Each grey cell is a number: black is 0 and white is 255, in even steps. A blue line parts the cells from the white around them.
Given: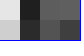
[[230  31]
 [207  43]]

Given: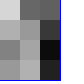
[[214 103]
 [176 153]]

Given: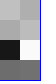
[[192 175]
 [171 188]]

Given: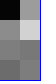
[[  5 156]
 [140 210]]

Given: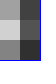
[[161  65]
 [209  83]]

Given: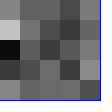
[[133  98]
 [193 115]]
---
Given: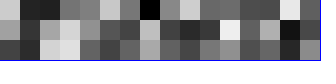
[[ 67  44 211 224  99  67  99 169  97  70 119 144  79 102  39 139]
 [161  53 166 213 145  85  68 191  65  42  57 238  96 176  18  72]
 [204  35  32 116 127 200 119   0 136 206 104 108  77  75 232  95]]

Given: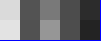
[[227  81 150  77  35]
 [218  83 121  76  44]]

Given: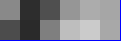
[[ 76  42 127 190 203 168]
 [137  45  79 150 172 166]]

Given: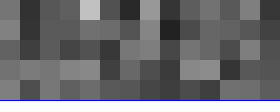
[[127  78 119  96 108  89  86  70  62  76  63 112 110  93]
 [114 123 118 132 136  64 104  78  59 136 140  53  88  84]
 [ 98  63  91  69  82  56 119 126  71 116 103  76 126  80]
 [129  52  90  90 112 108  84 133  34  75 102  98  87  66]
 [117  50  87  95 193  81  41 152  53  93 114  89 127  55]]

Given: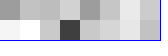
[[245 255 202  63 201 214 231 194]
 [157 194 189 210 157 198 234 204]]

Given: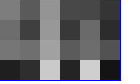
[[ 31  46 202  36 207  20]
 [118 111 161  91 109  82]
 [109  63 152  56 106  44]
 [125  90 148  72  71  53]]
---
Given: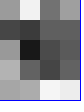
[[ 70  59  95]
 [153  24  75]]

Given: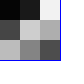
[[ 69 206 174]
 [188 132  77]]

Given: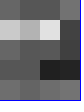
[[202 179 225]
 [102  87  88]]

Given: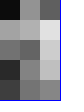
[[163 177 225]
 [114 100 205]]

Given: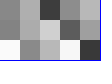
[[131 172 208]
 [250 138 184]]

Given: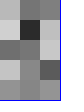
[[208  43 191]
 [111 118 200]]
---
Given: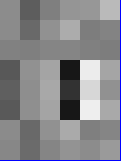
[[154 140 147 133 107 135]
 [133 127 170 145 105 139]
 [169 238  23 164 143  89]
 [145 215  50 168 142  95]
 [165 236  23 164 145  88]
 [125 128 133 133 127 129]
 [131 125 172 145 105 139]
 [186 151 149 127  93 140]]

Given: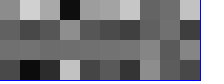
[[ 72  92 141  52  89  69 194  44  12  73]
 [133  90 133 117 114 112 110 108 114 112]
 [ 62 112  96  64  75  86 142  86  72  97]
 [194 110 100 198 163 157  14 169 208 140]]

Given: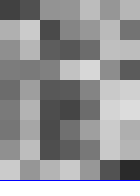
[[ 42  82 151 201 180 150 203]
 [181 201 120  92  78 189 144]
 [175 203 159 112  75 166 118]
 [220 212 108  69  77 179 122]
 [208 201 132  90  88 158 108]
 [ 91 141 215 194 128 122 124]
 [189 191 108  87  93 182 143]
 [115 186 151 133  74 203 176]
 [182 150 188 149 147  80  65]]

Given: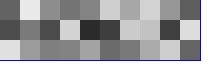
[[100 205 170 121 107 163 130 127 156 224]
 [221  64 194 203  62  43 211  75 122  77]
 [ 94 151 210 167 207 132 116 141 233  99]]

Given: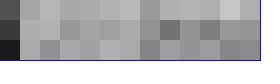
[[139 133 155 148 158 132 169 176 162 168 144 169  26]
 [149 151 127 148 114 146 170 159 164 152 177 174  58]
 [175 197 175 180 176 154 185 177 170 168 181 165  81]]

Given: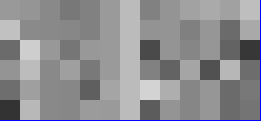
[[116 107 150 134 148  92 187 154 155 135 137 184  51]
 [120 107 150 134 174 211 187 165  95 135 137 159 110]
 [109 183  81 165  99 129 187 154 121 159 137 188 148]
 [ 55  99 150 134 148  74 187 154 152 118 152 206 107]
 [169 107 150 128 148 147 187 154 129 135 137 138 193]
 [190 161 170 162 148 129 187 154 129 120 137 149 153]]

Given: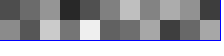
[[167 104  62 167 110  97 239 117 203  86 139]
 [ 61 146 172 131 191 128  80  40 149 107  77]]

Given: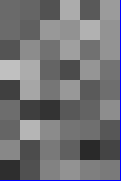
[[122 127 146 130  80  46]
 [ 68  41  96 121  76 136]
 [ 87 111 116 139 181 101]
 [141  99  88  51  62 109]
 [110  90 152 118 166  64]
 [115 149  75 100 172 192]
 [147 113 159 114 140  84]
 [147 177 146 152  96 107]
 [155  89 172  82 101 106]]
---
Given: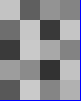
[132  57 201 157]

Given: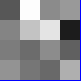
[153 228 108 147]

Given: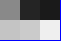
[ 26 203]

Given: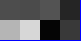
[37  5]

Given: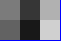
[177  24]

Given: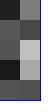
[124  87]
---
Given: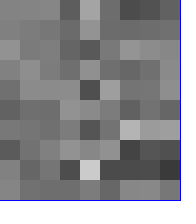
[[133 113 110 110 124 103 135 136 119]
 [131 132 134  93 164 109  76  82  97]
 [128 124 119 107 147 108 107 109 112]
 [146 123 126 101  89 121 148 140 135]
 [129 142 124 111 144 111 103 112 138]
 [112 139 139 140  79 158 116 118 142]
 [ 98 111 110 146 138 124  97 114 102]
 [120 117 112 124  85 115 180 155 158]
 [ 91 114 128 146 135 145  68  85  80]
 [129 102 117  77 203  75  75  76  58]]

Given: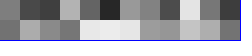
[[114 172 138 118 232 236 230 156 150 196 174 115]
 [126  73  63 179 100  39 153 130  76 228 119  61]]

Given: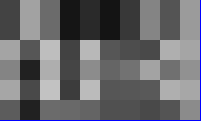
[[ 92  33 107 105 100  80  80  73  84 139]
 [ 67 162 107  21  42  20  56 132  84 155]
 [ 67 162 107  21  41  20  56 133  85 154]
 [164  86 190  66 184  86  77  73 175 165]
 [132  33 174  69 140 101 114 163 112 145]
 [166  73 194  60 187  86  87  89 175 167]]

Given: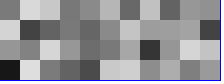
[[ 23 222 123  99  75 201 207 141 173 127 154]
 [122 217 200 120 138 182 104 193  99 151 145]
 [212  67  99 121 102 138 196 157 158 163  67]
 [150 130 214 151 109 121 167  53 150 213 195]]

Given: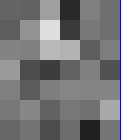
[[103 115  76 108  32 118]
 [100  98 159  41 128 111]
 [ 93 147 222  58 120 111]
 [131 127 185 178  94 125]
 [154  76  61  98 128  82]
 [127  91 126 134 132 133]
 [120 135  98 119 113 168]]

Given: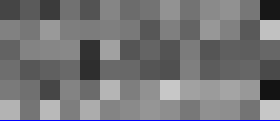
[[179 117 185 126 172 132 138 149 142 120 144 142 116 199]
 [ 69  90  59 113  83 133 108 115 146 115 138 145 119  23]
 [129 119 153 126 124 127 121  87 127 100 151 129  89 193]
 [ 99 131 134 136  49 161  85 100  84 123  85  95  94 103]
 [110  87  96 105  46 105 104  85  80 127  92  99 102  74]
 [122 112  70 131 107 181 126 145 199 161 155 164 152  19]]
